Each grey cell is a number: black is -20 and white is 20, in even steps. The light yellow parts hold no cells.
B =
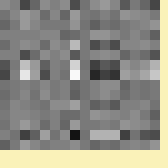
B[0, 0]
2
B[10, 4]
-2
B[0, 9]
2
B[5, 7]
-6
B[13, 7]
-17
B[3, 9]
3
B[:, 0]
[2, -2, -4, 0, -3, 0, -7, -9, -2, -3, -2, -1, -2, 0, -5]
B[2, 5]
-1
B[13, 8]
-2
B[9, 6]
0
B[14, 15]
3
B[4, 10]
-4
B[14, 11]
-3
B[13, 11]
8
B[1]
[-2, 1, 4, 2, -3, 1, -4, 4, -1, -2, 0, -2, 3, 2, 1, -1]
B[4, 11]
-8
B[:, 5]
[0, 1, -1, 1, 2, 0, 0, 0, -1, -1, 2, 0, 0, -2, 0]
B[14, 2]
4
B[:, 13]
[-1, 2, 0, 1, 1, -1, 1, 3, -1, -1, 0, 2, 2, -2, 1]
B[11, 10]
2
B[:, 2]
[-9, 4, 4, 0, 2, -8, 10, 16, 0, 1, 0, 1, 4, -10, 4]
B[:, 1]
[0, 1, -1, 0, 0, 0, -1, 0, -1, -1, 1, 1, 1, -2, -1]
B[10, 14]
1
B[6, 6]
-1
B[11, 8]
-1
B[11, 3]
0
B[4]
[-3, 0, 2, 1, -3, 2, 0, 9, -1, -8, -4, -8, 1, 1, 2, 0]
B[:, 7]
[-8, 4, 3, -3, 9, -6, 13, 19, -4, -5, 5, -3, 4, -17, 2]
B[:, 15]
[-9, -1, 3, -5, 0, -7, 8, 11, -1, -1, -2, -5, -2, -8, 3]
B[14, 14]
0
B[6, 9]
-10
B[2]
[-4, -1, 4, 1, -1, -1, -1, 3, -2, -5, -2, -3, -1, 0, 1, 3]
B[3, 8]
-1

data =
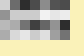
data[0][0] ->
13
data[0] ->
[13, -3, -13, -8, 2, -7, -8]
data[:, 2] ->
[-13, 12, -2, 16]
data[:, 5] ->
[-7, 16, 3, 5]
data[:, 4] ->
[2, 18, -4, 15]
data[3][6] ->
-2
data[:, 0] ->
[13, 3, 9, 7]

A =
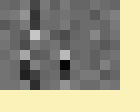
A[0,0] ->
-3
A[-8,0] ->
-2
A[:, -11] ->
[-4, -1, -4, -4, -4, -1, -3, -3, -2]
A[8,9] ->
-3
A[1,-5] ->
-3
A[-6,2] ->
-6
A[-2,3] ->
-10
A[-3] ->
[-2, -3, -13, 0, -3, -4, -19, -2, -3, -5, 0, -3]
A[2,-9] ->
-11
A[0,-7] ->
-5
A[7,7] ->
-3
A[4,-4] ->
-3
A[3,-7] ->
-6
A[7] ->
[-2, -3, -15, -10, -4, -3, -12, -3, -1, -1, -6, -4]
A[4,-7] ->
-2
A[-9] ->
[-3, -4, -1, -9, -1, -5, -1, -4, -4, -2, -3, -4]
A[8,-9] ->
-13
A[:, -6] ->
[-1, -2, -1, -8, -6, 9, -19, -12, 3]
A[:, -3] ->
[-2, -6, -3, 1, -4, -5, -5, -1, -3]
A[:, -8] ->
[-1, -2, -3, 0, -3, -5, -3, -4, -3]
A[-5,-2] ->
-6

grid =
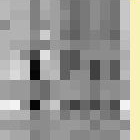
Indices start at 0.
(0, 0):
9
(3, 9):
0
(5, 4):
15
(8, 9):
-1
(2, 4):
2
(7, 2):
11
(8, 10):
2
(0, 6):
0
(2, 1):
8
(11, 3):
-1
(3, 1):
8
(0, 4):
7
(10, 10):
-2
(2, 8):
-1
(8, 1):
4
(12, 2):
3
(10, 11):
-8
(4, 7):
0
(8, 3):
-1
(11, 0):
9
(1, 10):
0
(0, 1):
8
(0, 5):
5
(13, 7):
1
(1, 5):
5
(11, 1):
8
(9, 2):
4
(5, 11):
2
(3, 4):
12
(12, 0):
4
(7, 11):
-6
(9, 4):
-3
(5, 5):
6
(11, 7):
2
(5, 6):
-5
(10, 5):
11
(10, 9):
-9
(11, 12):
11
